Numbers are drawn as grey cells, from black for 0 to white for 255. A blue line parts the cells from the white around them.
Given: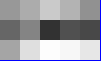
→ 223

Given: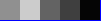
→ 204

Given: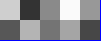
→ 180

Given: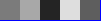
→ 168

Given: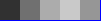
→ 112

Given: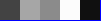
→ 166

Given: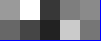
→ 69

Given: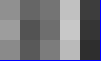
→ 89
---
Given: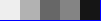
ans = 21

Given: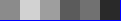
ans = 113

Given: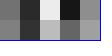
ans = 142

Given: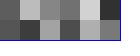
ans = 210

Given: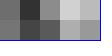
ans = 187

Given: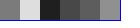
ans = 93

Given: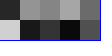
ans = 107

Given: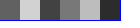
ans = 189
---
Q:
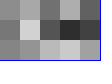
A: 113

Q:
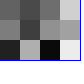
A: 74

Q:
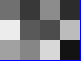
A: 56

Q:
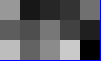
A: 38

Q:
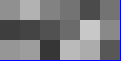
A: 115

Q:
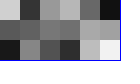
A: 183

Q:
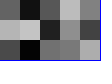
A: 87
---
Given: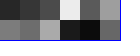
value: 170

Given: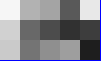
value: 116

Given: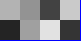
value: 36

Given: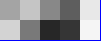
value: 121

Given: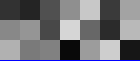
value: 9

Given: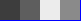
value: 61
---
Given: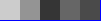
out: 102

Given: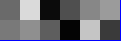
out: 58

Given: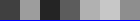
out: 92

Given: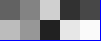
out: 71

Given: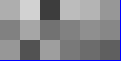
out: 95

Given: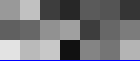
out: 53
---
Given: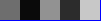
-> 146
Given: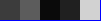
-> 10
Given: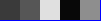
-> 224
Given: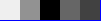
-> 0
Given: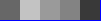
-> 154
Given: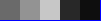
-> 199
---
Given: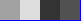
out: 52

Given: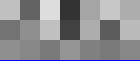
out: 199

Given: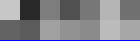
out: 181

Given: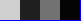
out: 114

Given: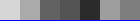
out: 158

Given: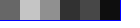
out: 71
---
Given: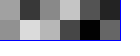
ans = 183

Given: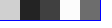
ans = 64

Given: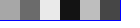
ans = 234

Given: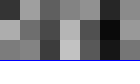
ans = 60

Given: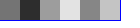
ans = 157

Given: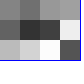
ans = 252

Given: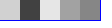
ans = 230
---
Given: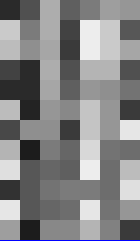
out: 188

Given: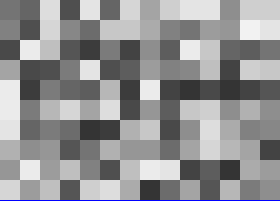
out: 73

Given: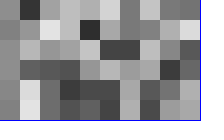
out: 142

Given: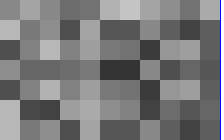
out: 79

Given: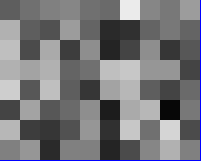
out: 191
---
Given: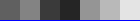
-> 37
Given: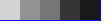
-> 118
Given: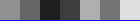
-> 61
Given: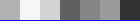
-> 96
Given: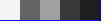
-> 160
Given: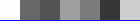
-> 159
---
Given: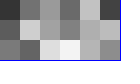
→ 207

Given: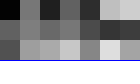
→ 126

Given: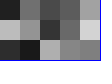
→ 148

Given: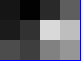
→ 49

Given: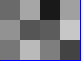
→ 85

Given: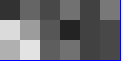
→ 156

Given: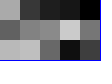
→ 130

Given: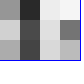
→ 74
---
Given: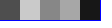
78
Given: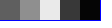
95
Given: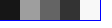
22
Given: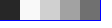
39
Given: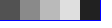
82
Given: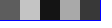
93
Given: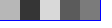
183
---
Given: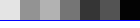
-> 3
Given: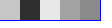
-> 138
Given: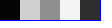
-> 46
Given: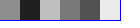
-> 235
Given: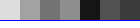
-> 59
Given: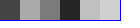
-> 208
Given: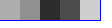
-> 206
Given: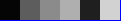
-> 210
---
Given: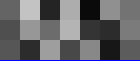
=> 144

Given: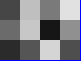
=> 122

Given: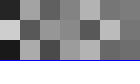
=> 118

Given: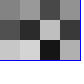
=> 72

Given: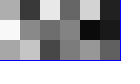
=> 211

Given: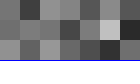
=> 138

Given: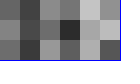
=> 196

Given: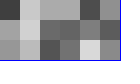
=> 77
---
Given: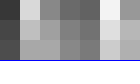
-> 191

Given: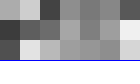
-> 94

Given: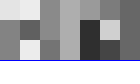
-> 96

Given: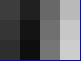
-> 20

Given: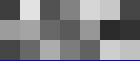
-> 164

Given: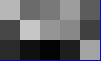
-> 198

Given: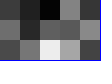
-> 40

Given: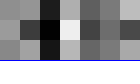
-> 60
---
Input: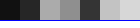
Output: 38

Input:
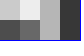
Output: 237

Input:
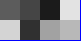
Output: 69

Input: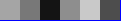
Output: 120

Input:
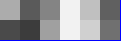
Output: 90

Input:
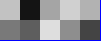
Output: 20

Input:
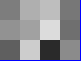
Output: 175
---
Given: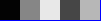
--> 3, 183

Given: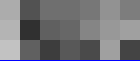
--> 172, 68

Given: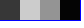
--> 55, 4

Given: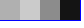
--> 176, 20

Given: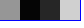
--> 150, 208

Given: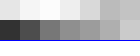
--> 230, 203
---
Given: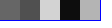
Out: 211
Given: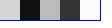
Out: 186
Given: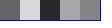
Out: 40
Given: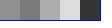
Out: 173
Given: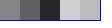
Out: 39
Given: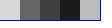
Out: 65
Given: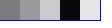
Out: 202
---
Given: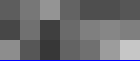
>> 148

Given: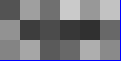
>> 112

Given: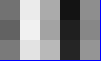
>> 171

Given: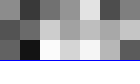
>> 113

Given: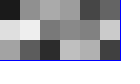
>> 170

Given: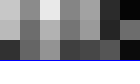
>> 233

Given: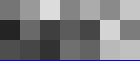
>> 220
